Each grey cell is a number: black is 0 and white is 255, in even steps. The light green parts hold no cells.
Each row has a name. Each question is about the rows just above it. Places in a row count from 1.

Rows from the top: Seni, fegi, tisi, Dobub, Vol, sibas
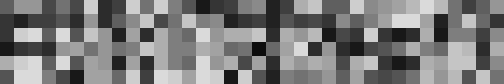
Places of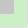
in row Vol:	27 33 34
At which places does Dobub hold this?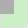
12 15 30 36
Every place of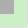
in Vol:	1 12 17 21 23 26 31
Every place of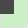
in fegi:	12 23
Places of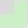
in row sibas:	2 3 12 15

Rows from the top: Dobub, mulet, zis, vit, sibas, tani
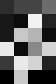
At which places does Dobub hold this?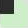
1
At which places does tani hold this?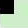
1 3 4

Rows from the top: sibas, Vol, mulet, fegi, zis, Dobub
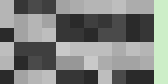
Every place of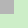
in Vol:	1 3
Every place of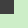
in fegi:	2 3 4

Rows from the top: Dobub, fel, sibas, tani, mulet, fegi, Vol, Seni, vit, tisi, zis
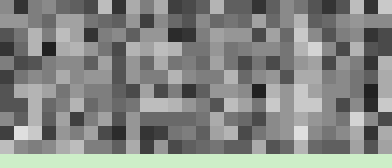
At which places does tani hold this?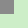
19 20 24
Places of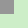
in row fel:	1 2 10 26
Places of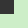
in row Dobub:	2 9 19 24 27
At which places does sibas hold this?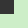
7 14 27
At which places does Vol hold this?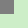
7 8 13

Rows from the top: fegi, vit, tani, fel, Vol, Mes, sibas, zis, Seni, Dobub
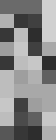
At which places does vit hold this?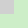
4
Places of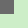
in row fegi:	1 2 3
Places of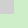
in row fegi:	4
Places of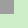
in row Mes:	2
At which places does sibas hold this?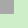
2 3 4
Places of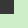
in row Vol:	1

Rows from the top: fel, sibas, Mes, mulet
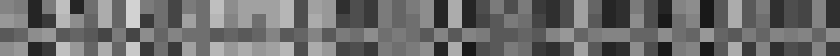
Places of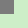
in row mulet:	28 30 37 49
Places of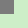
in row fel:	2 4 11 14 28 30 36 38 46 55
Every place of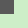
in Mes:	1 5 7 16 18 21 24 31 33 36 37 39 53
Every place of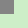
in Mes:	13 20 23 32 34 40 44 45 56 58
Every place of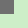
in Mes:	14 15 26 28 30 49
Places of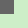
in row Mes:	2 6 12 17 19 22 38 42 46 47 50 52 55 59

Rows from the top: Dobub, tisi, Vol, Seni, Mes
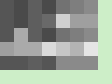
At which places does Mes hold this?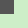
1 2 4
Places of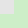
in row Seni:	7
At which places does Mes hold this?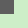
3

